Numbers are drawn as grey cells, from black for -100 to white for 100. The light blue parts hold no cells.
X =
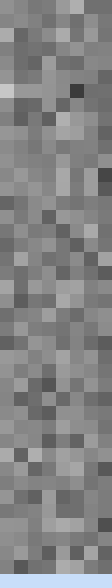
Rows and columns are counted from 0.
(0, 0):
14
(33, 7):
-31
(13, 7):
-30
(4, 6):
7
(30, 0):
20
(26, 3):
-13
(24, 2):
17
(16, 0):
-7
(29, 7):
-5
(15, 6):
4
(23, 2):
-1
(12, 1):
19
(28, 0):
4
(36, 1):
-1
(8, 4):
38
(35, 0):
17
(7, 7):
-15
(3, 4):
5
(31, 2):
6
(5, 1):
-9
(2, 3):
10
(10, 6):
2
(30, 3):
-2
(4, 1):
-14
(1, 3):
-11
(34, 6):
-9
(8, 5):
19
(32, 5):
18
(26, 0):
15
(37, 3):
25
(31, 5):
-22
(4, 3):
22
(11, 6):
-4
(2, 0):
35
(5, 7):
-20
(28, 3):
12
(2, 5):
-8
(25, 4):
28
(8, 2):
-5
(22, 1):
0

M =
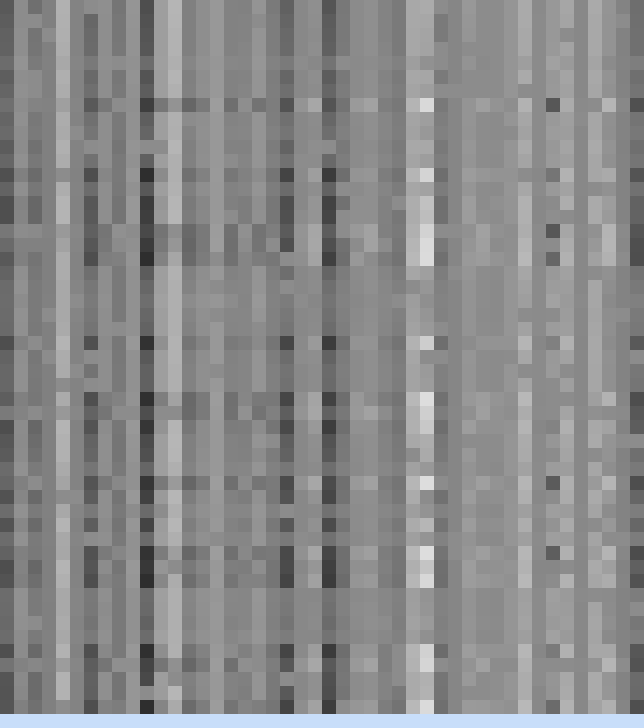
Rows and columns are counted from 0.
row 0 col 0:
-30
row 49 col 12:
43
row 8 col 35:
9
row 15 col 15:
19
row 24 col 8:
-7
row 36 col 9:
10
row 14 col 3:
0
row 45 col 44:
3
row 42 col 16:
6
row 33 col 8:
-5
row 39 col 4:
31
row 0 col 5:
3
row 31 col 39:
18
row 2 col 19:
-2
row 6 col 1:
13
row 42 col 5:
4
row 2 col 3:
10
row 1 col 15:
19
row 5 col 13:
0
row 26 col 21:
7
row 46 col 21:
8
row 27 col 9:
14
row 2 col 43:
15
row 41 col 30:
69
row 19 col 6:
-13
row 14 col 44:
3
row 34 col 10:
-58
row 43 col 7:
10
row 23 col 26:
12
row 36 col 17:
5
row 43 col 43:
10
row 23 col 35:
9
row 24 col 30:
61
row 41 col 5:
3
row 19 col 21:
7
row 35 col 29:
34
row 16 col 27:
0
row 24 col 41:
6
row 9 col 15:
19
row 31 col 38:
8

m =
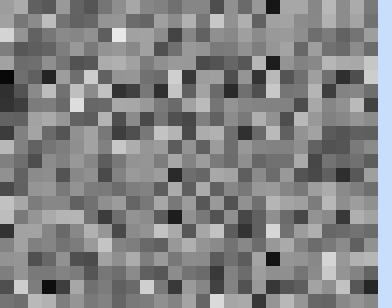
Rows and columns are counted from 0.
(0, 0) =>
23
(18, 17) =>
-28
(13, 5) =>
15
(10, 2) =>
-23
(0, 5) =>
-22
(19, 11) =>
-32
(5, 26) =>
61
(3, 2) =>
-26
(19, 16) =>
2
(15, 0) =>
48
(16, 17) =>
-60
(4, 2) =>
-13
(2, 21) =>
11
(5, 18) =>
-59
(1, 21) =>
10
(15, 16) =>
12
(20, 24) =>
52
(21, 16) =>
30
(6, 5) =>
50
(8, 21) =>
44
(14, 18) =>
-13
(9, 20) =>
-25
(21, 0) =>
-9
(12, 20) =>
20
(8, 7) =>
41
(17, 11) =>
-25
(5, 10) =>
-11
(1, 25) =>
29
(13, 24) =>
8
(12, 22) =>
-43
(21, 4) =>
-1
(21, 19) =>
17
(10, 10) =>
18
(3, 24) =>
-17
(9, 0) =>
-53
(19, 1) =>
16
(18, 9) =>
35
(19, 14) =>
-16
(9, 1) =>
1
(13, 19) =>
21
